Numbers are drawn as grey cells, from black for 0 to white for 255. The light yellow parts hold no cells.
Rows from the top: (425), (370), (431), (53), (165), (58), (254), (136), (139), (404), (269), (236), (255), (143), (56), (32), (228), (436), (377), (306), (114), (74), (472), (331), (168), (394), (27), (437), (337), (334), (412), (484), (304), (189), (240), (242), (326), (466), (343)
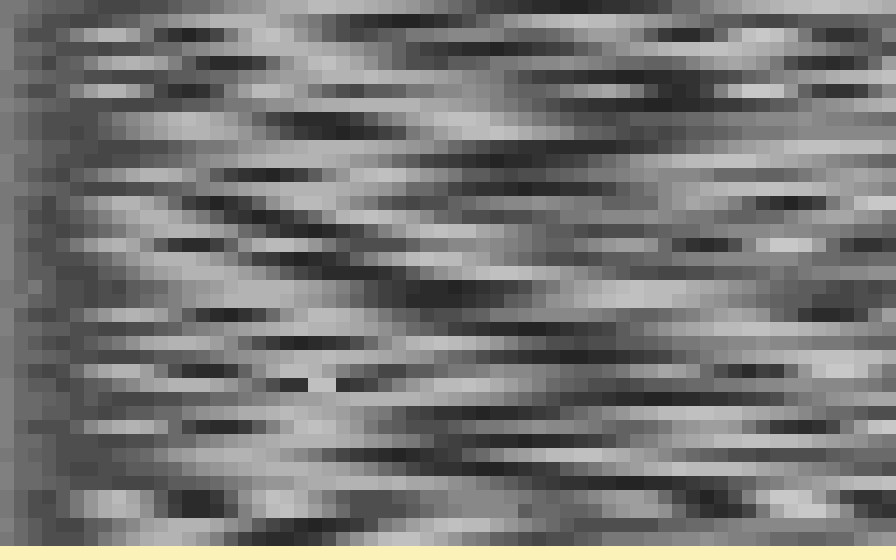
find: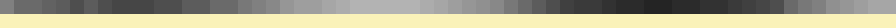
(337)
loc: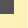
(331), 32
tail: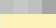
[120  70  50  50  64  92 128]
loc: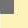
(139), 63

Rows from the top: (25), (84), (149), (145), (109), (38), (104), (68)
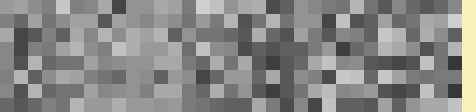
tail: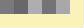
[ 88  63  88 104 168 193 135 141  88  82  70  82 193 116  55]
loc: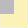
(104), 24
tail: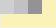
[168 174  76  96 147 135 122 116 180 116  88 135 104  88 104 135]
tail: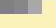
[ 70 147 147 168 161 122 207 193 147 168 174  76  96 147 135 122 116 180
 116  88 135 104  88 104 135]
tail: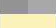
[122 104 174 116 168  88  63  88 104 168 193 135 141  88  82  70  82 193
 116  55]
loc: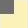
(145), 14

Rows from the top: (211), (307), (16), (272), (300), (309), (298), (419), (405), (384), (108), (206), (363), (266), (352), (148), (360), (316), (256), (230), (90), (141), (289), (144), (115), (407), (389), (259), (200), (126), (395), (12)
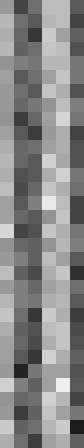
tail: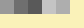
[82]
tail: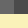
[174 196  82]
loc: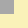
(206), 5
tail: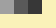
[208 174  97]

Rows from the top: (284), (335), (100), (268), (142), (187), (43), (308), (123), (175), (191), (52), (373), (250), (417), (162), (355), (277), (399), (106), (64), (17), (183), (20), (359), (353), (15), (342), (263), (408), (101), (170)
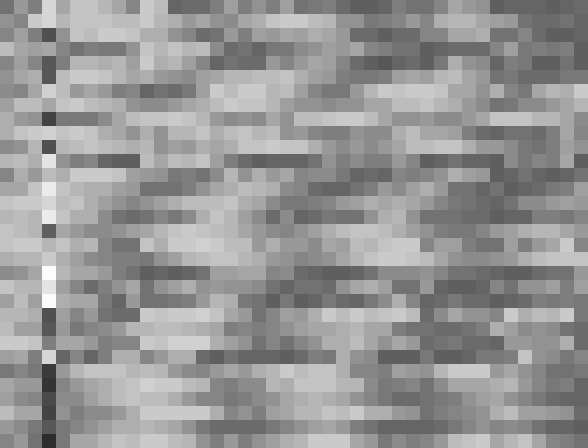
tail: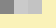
[208 208 208 174 159 146 114 133 114 133 146 174 174 188 166 146 166 153
 107 114 120 107 107 101 153 153 146 146 174 107]
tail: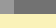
[126 146 166 174 188 182 174 139 133 107 101 101 114 126 153 139 159 174
 153 114 114 101 114  95 101 107 120 126 159]
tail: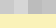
[174 159 146 133 146 159 174 188 188 188 195 174 166 139 120 120 126 133
 153 159 174 166 174 166 153 133 120 114 107 101 114 139 139 153 159 153]

